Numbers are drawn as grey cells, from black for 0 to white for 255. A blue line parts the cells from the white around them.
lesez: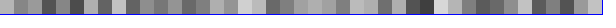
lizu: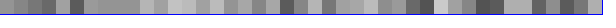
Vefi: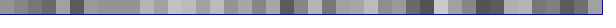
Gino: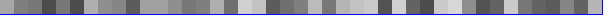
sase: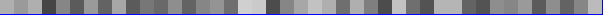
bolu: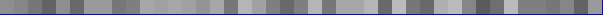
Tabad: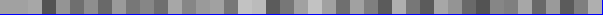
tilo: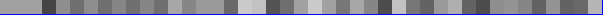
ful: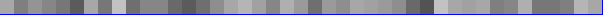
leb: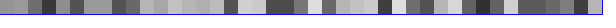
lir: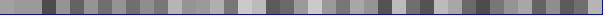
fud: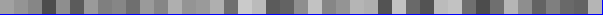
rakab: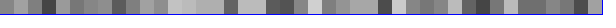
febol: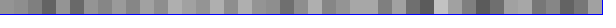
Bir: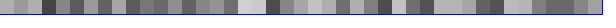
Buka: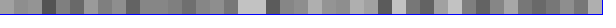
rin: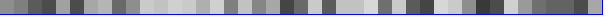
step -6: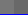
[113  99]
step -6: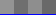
[142 105 136  99]
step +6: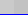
[208 200]
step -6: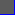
[85]
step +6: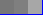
[125 133 173]
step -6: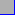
[169]
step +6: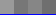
[160 125 140 117]

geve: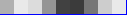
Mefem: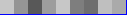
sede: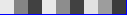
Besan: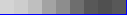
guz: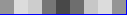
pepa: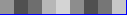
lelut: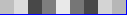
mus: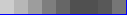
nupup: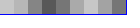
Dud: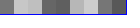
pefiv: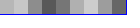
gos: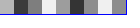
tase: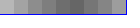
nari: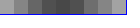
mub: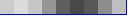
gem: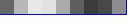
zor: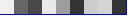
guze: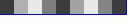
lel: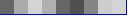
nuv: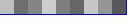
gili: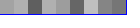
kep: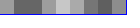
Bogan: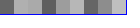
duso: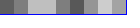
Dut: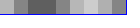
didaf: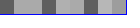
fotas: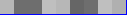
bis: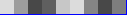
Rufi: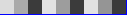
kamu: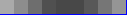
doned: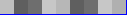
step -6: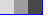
[214 151  66]
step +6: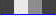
[ 71 239 147  71]
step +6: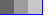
[108 163 205]
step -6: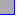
[164]
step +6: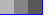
[189 139  94]

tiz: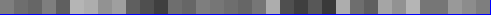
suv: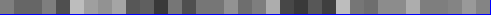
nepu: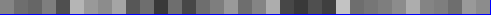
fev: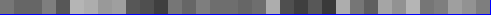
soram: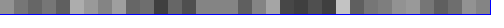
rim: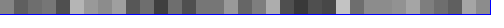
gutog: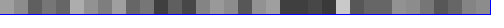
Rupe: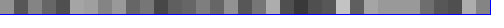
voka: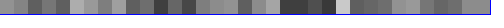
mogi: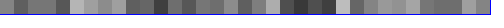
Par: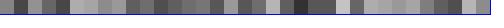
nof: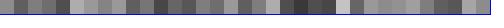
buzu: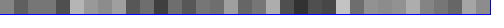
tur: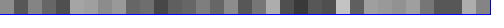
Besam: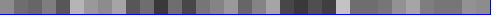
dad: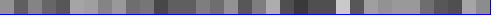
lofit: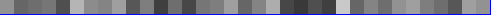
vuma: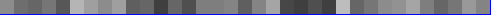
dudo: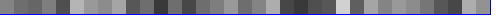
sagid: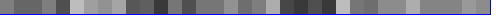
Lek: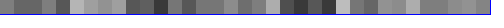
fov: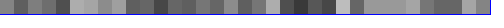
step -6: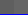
[89 96]
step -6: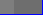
[120 104 104]
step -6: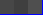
[65 57 73]
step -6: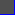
[73]
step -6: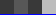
[ 51  81  51 183]
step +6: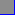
[146]
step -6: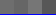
[104  96 112  81]

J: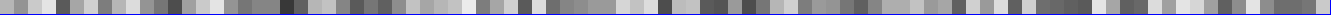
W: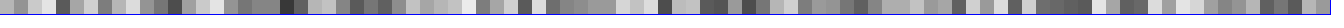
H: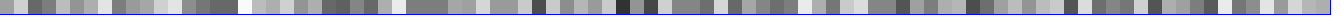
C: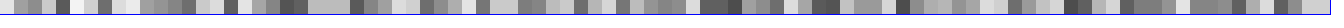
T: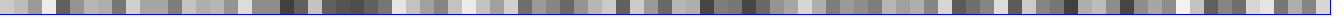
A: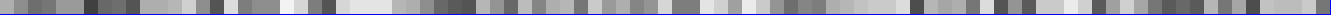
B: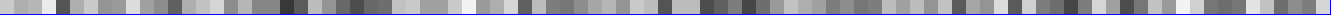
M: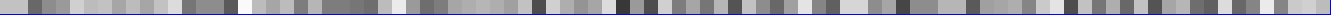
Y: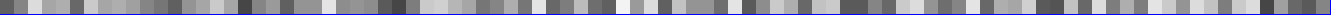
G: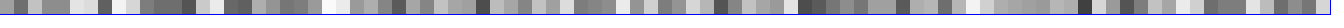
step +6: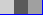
[214  96 166]
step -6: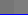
[112 119]
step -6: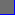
[104]
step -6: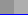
[142 168]
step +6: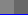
[139 110]
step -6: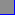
[135]
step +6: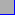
[180]

